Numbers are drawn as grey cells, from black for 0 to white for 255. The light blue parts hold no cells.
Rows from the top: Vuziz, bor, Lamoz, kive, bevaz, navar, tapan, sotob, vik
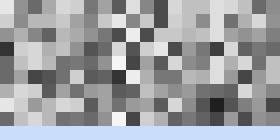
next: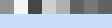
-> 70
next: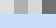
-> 192
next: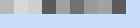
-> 215

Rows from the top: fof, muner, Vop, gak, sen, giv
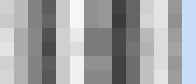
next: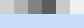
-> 144
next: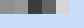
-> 227

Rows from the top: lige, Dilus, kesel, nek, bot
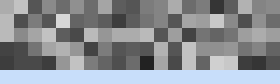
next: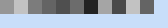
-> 208
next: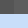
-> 85
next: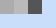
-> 158
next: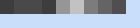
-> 108
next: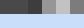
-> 100
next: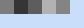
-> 138

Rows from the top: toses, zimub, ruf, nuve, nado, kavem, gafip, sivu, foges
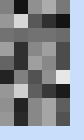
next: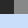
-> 165
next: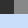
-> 159
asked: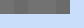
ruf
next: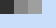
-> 76

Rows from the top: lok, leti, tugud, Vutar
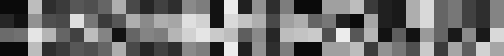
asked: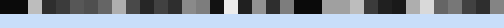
lok
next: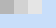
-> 202
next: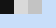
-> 174

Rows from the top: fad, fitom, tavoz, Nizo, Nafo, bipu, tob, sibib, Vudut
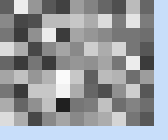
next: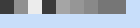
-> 110
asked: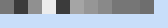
tavoz
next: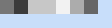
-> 79
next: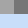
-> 236

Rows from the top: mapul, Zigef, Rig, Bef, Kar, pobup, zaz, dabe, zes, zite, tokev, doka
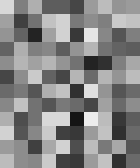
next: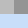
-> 155
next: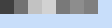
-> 202
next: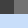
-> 194

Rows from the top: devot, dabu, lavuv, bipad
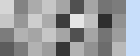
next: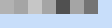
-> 157
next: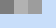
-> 54
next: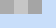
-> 80
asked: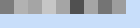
lavuv
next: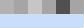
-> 116
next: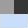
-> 178

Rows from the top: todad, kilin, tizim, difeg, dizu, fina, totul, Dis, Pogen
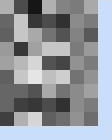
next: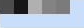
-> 169
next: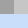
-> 198
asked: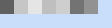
fina
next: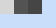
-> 146
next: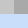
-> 115
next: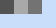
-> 139
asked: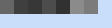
Dis

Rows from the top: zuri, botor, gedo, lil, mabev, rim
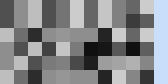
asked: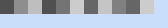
zuri
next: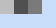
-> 128

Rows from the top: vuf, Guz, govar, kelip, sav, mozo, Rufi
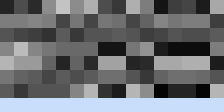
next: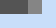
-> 181
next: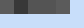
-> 84
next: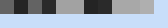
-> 175
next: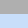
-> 28

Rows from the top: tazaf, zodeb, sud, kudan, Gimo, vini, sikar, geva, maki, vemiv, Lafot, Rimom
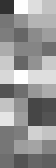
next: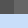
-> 95
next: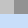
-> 70
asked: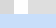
vini
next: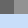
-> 202
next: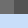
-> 102

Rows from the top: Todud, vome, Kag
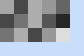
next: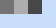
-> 152
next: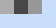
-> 221
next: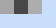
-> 152

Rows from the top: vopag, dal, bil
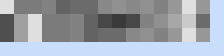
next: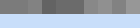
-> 223
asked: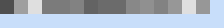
bil

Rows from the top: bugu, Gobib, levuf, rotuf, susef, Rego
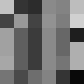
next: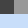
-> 67
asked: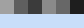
levuf
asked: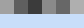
rotuf

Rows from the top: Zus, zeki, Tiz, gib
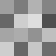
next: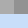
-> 191
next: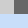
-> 199

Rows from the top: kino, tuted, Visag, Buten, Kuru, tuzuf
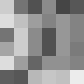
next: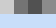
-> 69
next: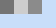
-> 81
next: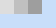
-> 131
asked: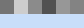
Visag
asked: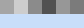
Buten

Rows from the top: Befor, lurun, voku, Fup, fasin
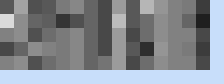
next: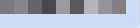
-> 122
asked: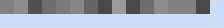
voku
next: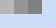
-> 122
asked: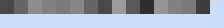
Fup
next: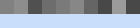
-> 109

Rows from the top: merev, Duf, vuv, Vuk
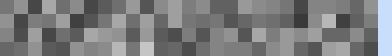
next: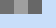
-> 159
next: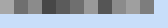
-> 139
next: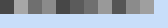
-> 125
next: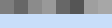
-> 103

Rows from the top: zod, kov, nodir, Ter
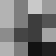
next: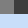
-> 84
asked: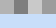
zod
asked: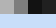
Ter

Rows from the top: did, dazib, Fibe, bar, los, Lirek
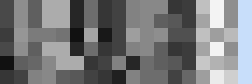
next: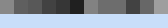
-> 235
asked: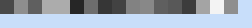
dazib
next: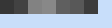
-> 164
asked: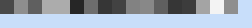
bar
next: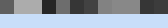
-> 192

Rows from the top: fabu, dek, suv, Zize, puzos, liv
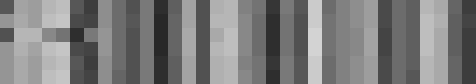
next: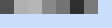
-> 87
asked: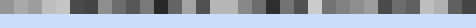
dek
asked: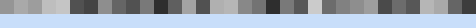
liv
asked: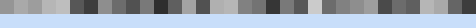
puzos

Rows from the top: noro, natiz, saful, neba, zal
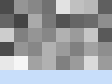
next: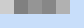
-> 155
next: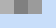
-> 218
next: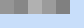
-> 162
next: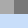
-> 83
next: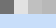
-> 95
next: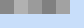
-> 142
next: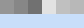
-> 95

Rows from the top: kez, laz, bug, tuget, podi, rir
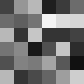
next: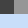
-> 184
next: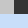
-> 52
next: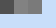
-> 164
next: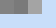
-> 88
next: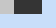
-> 66
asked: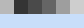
rir

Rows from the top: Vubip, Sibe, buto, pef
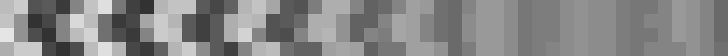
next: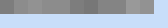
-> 132
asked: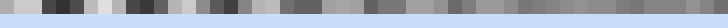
pef
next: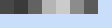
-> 64
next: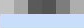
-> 174
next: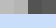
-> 106

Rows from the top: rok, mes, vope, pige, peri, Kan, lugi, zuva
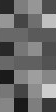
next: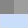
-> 134
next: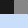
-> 158

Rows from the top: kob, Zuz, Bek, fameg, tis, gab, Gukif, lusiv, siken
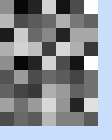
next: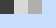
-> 56
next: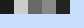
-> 167
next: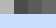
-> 175
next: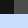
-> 254
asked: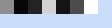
kob
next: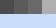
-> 120
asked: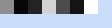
tis

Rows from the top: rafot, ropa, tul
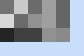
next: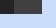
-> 145
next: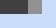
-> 138
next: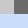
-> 159

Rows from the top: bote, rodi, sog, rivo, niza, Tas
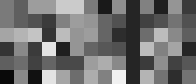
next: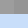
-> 101
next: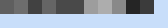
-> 143
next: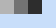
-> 115
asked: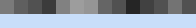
rodi
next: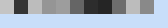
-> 95
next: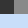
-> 59

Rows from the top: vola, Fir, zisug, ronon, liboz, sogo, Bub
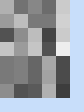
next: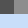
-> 189
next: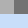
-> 135
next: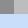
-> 68
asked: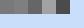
sogo
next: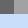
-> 75
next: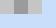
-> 82

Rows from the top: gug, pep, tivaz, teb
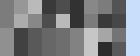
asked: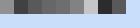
teb
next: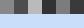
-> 71
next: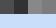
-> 83

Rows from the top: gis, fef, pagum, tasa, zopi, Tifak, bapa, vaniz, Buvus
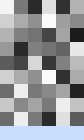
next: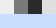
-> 92
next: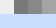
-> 34
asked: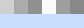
fef

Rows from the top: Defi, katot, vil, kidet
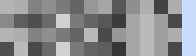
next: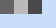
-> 151
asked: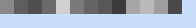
katot
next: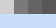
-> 60
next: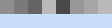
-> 158
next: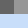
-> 166
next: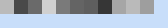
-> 73

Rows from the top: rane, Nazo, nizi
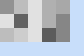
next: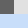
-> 176
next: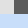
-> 134
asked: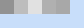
rane
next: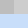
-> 225
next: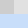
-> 92
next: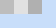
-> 168

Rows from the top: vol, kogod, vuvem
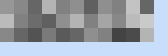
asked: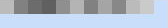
kogod
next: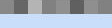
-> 195
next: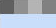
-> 165

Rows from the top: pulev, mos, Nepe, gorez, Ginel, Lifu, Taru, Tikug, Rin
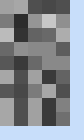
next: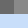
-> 137
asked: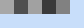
Tikug
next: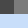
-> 167
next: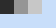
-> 143
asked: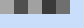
Rin

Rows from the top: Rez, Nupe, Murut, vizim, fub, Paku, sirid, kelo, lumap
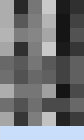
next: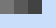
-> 96
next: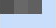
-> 66

